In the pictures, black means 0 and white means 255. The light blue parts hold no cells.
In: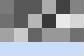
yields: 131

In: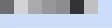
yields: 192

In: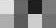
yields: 123

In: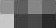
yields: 103

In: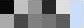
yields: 223

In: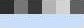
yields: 97
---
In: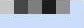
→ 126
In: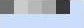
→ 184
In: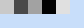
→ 162
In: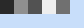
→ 82
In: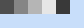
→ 181
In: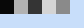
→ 52
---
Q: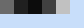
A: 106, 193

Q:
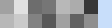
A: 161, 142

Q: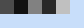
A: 75, 192

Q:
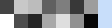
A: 67, 7

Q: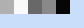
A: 176, 6

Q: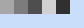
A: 167, 48
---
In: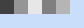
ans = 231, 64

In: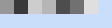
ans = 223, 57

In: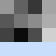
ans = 208, 11

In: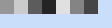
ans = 224, 36

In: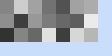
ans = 235, 50

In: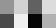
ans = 240, 6
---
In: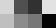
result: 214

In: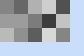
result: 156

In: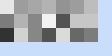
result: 124

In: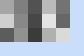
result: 207

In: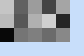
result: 186

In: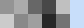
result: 148

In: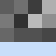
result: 121

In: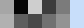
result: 166

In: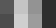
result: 88

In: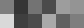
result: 126
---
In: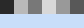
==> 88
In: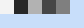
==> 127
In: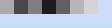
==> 212
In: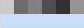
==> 149
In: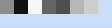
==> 205
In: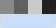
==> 32
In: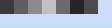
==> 75
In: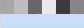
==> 134
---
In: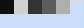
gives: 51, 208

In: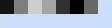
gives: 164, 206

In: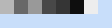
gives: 72, 237

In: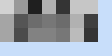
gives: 119, 210

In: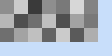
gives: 192, 215

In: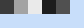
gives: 234, 234

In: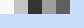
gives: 52, 248

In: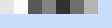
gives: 132, 251
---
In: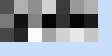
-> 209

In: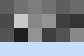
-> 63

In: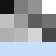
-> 184

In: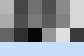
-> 150

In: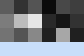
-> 32

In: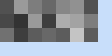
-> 92
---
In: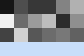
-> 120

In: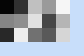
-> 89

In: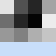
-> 175

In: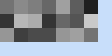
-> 160

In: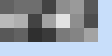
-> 132

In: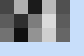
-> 207

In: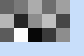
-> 58

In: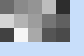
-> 85

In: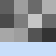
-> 83
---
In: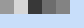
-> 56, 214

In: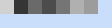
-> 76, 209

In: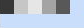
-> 230, 230

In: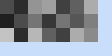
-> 55, 195

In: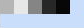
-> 133, 231

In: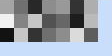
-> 82, 241

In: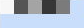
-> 164, 247
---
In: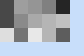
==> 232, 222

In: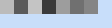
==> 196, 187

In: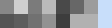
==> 207, 186

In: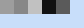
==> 193, 157

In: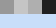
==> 197, 175

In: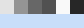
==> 249, 227

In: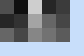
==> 206, 164

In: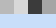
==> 216, 185
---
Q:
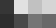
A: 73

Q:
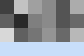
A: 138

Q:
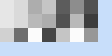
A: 81

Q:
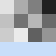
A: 115

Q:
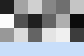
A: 100

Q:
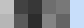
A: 44

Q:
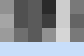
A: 61

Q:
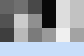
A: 8
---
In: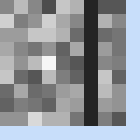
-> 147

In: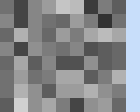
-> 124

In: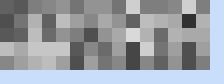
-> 159

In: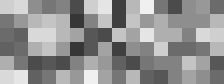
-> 87

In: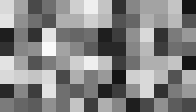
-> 153

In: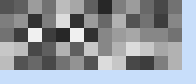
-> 178

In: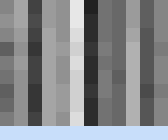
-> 133
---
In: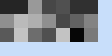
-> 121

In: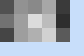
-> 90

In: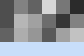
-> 194

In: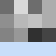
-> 68

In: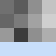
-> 174

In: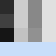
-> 224

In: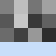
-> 45

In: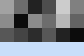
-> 12
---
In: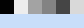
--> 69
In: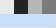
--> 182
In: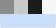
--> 27
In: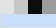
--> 12
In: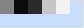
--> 198
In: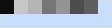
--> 76
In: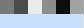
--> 13
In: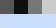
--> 118
